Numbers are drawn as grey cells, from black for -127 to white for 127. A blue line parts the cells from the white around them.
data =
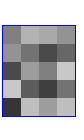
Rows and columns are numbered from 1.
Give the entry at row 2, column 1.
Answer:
19
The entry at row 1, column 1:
0
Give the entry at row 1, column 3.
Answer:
41
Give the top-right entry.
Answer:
19
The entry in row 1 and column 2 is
51
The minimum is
-74

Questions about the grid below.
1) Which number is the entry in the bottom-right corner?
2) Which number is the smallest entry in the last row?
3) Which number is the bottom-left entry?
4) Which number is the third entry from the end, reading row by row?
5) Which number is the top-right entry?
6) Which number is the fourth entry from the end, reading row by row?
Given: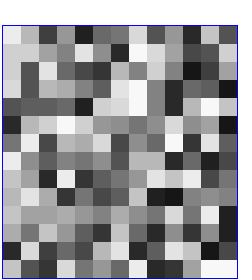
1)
120
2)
-86
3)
68
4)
34
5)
-44
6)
-74

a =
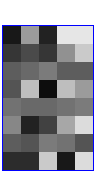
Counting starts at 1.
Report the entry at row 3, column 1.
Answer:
-34
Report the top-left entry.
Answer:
-103
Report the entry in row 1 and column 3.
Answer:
-93
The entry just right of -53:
-73
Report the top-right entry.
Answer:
102
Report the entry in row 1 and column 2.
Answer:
27
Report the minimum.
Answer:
-114
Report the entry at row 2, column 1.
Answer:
-73
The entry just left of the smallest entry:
62
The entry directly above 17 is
102
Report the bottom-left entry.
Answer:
-83

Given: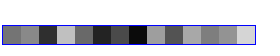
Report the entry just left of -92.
-22
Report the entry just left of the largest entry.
19
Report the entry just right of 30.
-44
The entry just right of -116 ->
30

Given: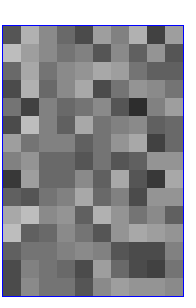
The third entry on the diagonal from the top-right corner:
-11
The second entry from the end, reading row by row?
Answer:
20
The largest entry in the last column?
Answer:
40
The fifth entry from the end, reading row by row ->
10
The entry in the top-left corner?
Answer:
-42
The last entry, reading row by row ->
10
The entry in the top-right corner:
30
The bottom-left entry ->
-52
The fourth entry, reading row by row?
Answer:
-22
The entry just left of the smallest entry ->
-42
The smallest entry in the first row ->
-62
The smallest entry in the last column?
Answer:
-42
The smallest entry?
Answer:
-82
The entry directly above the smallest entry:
20
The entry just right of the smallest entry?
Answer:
1
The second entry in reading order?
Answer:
49
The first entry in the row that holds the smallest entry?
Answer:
-11
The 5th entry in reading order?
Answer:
-52
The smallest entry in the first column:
-71
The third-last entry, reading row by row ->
20
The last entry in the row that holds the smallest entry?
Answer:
30

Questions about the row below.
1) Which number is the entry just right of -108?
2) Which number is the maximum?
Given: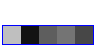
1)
-33
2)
63

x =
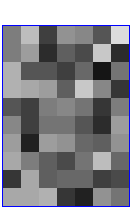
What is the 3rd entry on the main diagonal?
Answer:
-42
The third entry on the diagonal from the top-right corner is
-23
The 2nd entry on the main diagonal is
29
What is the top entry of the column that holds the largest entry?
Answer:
92
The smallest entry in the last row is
-94
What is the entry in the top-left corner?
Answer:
-2
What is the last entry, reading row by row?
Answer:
-11
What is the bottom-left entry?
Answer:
40
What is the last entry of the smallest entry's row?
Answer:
-11
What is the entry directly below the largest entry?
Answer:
-83
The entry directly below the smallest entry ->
7
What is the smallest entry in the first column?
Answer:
-73
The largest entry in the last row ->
49

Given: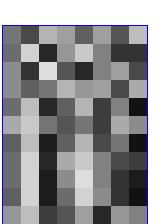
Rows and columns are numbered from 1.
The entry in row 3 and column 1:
12
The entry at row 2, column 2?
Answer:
82
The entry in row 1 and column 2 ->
-54
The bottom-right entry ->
1
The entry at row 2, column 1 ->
-19
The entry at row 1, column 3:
52
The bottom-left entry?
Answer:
22
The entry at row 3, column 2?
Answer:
-76
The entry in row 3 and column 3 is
93
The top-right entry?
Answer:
61
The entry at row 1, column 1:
-10

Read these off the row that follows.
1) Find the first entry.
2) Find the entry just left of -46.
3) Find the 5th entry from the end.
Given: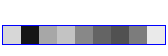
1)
87
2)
-27
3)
8
